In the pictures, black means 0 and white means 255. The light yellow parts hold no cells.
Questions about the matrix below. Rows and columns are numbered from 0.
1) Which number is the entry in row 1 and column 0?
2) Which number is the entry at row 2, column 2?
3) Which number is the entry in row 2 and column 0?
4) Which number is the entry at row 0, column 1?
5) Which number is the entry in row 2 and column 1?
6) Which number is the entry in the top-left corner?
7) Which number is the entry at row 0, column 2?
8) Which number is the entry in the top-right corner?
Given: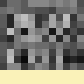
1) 107
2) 165
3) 91
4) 107
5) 38
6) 65
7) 107
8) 79

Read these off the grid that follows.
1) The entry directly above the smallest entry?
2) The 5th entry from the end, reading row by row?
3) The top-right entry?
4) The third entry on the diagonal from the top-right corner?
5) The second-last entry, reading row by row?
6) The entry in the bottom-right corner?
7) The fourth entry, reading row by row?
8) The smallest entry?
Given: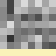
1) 178
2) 190
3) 205
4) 79
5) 94
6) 79
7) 218
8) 51

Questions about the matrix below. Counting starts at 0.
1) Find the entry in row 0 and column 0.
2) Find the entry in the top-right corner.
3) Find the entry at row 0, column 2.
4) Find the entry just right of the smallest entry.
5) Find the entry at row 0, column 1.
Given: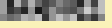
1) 160
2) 190
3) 176
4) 79
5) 38

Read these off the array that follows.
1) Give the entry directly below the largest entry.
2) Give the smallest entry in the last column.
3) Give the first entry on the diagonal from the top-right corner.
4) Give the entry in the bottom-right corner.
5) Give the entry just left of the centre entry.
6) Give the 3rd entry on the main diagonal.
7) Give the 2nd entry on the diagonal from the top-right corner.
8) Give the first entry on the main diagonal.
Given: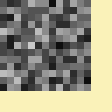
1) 83
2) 14
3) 97
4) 124
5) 45
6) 176
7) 139
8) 83

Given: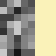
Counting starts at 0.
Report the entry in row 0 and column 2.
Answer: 188
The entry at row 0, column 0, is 79
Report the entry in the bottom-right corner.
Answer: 91
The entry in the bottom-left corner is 201
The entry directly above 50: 79
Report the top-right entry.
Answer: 79
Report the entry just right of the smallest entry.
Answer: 91
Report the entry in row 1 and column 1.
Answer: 115
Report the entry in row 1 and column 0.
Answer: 188
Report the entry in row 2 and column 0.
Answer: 65
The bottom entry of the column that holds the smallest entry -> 21
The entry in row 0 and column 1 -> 146

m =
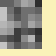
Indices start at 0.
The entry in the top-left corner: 98
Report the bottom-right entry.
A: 98
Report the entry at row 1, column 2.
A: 74
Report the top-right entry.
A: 46
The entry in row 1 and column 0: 195
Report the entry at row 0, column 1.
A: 98
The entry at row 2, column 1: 126
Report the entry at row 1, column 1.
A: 111
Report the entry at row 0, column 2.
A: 126
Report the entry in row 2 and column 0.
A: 195
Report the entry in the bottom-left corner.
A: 195

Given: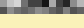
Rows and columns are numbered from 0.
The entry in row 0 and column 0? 156
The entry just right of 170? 66
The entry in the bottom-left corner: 82
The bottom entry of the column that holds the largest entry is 113
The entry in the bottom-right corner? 98
